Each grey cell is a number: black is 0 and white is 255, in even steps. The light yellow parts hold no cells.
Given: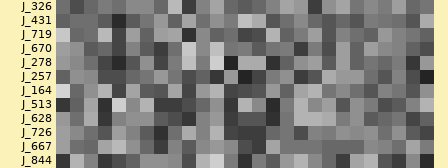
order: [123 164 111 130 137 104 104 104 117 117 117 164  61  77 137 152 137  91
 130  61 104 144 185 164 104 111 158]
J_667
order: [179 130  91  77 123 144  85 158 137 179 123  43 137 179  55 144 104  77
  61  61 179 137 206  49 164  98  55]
J_513

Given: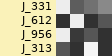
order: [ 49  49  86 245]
J_313
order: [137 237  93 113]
J_331
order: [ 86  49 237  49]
J_612
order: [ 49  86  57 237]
J_956
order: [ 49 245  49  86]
J_313
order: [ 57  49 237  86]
J_956
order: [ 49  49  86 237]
J_612

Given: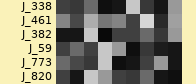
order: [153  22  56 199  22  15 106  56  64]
J_338
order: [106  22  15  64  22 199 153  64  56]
J_820
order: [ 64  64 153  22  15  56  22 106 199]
J_820
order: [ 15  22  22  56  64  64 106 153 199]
J_820

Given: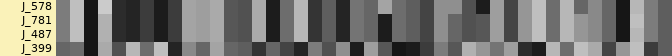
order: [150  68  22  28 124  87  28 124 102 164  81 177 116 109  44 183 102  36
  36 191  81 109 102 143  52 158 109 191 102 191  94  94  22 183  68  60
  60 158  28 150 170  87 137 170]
J_399
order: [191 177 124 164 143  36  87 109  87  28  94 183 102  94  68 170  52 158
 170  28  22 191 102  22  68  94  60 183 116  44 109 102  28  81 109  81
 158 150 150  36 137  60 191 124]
J_781
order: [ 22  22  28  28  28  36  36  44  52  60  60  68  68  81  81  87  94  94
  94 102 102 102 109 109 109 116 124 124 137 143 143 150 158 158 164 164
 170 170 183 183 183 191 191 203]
J_578

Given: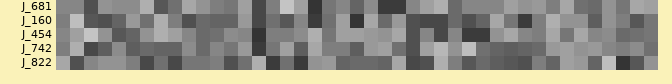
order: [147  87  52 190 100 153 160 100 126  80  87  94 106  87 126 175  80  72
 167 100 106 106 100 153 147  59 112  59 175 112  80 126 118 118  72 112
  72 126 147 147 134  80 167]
J_822
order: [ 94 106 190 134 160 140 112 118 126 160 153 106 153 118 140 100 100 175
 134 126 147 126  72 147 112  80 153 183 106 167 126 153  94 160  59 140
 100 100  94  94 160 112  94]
J_742
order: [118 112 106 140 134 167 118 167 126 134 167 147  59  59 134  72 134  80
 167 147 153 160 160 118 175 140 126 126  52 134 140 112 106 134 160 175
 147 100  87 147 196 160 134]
J_454
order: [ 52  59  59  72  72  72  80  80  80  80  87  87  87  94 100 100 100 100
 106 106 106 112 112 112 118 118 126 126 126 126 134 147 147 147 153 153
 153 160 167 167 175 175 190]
J_160

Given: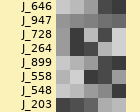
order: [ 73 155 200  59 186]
J_646
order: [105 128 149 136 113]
J_947
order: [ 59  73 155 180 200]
J_899
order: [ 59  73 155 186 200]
J_646
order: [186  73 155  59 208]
J_728

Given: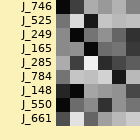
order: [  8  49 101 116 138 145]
J_249
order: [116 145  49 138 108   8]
J_550
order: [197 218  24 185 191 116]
J_525
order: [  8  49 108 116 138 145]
J_550

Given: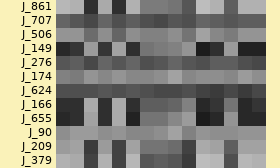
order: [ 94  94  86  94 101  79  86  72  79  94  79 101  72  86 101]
J_707
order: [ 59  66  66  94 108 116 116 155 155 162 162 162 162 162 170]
J_209

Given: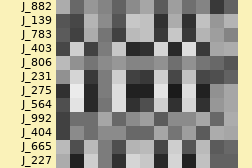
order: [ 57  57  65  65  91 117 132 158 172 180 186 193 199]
J_783
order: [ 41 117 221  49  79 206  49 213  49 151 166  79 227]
J_564
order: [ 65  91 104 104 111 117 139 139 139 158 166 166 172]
J_404

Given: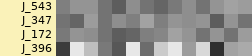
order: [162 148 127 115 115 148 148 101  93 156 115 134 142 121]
J_172
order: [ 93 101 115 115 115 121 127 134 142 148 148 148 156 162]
J_172
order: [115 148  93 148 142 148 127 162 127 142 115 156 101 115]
J_347
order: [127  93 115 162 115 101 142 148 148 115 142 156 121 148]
J_543

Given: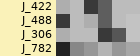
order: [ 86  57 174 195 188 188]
J_306
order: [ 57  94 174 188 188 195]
J_488
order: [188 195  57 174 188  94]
J_488

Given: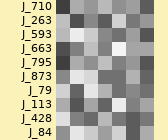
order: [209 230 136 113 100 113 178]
J_79
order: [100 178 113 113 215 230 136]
J_873

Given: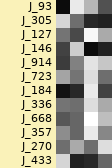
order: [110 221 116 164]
J_723
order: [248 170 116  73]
J_127
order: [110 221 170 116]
J_336
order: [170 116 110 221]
J_336
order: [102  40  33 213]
J_433
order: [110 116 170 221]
J_336
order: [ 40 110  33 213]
J_305

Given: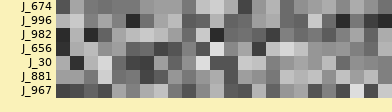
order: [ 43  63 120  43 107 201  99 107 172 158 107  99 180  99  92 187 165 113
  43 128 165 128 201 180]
J_996
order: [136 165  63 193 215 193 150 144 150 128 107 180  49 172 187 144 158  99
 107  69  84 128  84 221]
J_656
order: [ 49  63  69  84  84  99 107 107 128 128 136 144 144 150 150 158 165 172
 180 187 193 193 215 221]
J_656
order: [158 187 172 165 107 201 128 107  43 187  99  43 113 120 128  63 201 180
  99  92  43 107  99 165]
J_982

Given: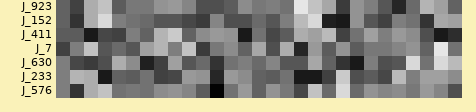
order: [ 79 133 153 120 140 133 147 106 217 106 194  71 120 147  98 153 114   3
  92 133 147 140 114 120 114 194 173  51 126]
J_576
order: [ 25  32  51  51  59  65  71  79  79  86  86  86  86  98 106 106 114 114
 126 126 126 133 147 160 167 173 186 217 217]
J_152
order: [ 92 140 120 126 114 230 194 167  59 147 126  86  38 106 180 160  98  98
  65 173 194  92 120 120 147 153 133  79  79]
J_923
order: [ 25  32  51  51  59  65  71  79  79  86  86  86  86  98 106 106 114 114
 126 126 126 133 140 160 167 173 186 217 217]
J_630
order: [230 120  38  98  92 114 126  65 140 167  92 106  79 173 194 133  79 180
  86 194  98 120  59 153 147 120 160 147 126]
J_923
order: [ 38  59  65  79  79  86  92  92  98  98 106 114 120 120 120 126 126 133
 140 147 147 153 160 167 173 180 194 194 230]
J_923
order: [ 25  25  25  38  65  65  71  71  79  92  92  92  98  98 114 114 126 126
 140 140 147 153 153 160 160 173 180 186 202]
J_233

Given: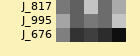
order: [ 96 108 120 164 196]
J_995
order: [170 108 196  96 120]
J_817
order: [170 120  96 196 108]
J_817

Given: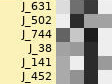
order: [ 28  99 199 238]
J_744
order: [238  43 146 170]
J_452
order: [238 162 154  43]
J_38
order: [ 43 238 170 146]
J_452

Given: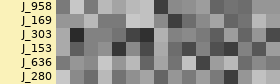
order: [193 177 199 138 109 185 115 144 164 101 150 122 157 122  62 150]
J_280
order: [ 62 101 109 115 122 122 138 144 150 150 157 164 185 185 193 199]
J_958
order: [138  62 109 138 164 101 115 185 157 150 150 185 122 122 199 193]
J_169
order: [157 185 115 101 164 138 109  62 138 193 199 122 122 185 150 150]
J_169
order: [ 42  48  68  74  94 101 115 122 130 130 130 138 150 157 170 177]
J_303
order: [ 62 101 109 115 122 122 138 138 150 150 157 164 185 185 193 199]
J_169
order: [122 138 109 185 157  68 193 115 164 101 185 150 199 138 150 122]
J_636

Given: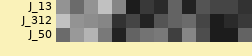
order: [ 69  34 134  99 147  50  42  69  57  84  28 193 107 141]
J_312
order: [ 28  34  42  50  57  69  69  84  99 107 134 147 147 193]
J_13
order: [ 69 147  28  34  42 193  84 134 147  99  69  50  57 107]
J_13
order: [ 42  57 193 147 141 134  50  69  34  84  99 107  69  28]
J_312
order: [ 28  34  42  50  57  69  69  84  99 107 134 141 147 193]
J_312

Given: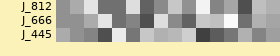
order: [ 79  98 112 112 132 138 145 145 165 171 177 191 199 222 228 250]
J_666
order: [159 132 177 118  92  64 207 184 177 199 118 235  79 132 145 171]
J_445

